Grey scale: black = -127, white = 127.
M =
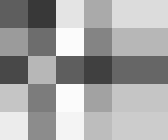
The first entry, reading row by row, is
-33
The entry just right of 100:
42
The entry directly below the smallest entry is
-18
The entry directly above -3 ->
55
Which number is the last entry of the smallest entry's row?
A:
92
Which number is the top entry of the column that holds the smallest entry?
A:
-71
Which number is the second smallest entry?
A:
-63
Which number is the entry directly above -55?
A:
27
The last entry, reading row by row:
76

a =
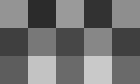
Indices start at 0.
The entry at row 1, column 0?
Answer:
-64
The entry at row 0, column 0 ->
20
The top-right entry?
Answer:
14
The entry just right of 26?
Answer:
-77

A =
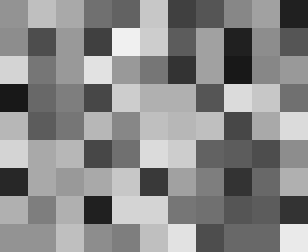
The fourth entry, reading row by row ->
-15
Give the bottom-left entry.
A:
19
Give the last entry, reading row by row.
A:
106
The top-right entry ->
-95
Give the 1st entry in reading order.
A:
19
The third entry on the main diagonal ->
25
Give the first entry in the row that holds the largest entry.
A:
13
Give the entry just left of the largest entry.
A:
-63
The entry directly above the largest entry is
-29
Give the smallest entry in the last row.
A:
-50
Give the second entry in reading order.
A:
63
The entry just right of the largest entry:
77
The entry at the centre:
63
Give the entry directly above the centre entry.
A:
48
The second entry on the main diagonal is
-50
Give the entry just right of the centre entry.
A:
55
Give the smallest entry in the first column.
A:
-103
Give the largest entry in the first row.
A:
71
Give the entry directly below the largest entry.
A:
25
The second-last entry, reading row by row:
-23
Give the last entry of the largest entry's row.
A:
-42
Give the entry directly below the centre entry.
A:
91

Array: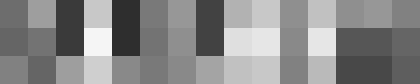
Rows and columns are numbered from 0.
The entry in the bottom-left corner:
1
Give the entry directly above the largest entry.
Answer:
72
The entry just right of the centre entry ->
95
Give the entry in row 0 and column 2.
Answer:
-69
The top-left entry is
-18
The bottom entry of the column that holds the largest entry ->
79
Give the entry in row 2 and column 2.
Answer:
30
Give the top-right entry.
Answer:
1
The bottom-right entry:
-33
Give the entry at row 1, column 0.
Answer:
-26
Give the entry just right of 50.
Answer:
72
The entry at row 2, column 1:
-26

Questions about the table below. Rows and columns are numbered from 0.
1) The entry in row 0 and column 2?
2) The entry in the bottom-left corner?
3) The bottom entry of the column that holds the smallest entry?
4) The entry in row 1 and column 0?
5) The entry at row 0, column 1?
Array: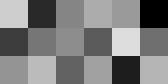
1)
5
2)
20
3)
52
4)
-67
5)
-86

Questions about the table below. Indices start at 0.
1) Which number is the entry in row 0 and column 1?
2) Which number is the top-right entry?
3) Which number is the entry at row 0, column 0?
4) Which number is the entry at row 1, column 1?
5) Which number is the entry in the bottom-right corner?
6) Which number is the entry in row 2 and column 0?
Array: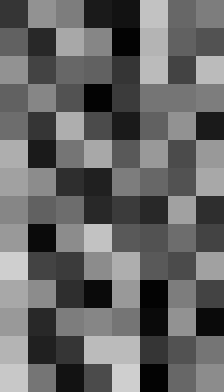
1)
18
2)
-2
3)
-74
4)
-87
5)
12
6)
18

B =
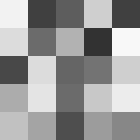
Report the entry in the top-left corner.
114
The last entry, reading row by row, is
7
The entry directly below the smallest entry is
-12
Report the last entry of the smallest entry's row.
120
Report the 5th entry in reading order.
-63
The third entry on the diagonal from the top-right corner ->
-26
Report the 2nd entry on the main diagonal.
-20
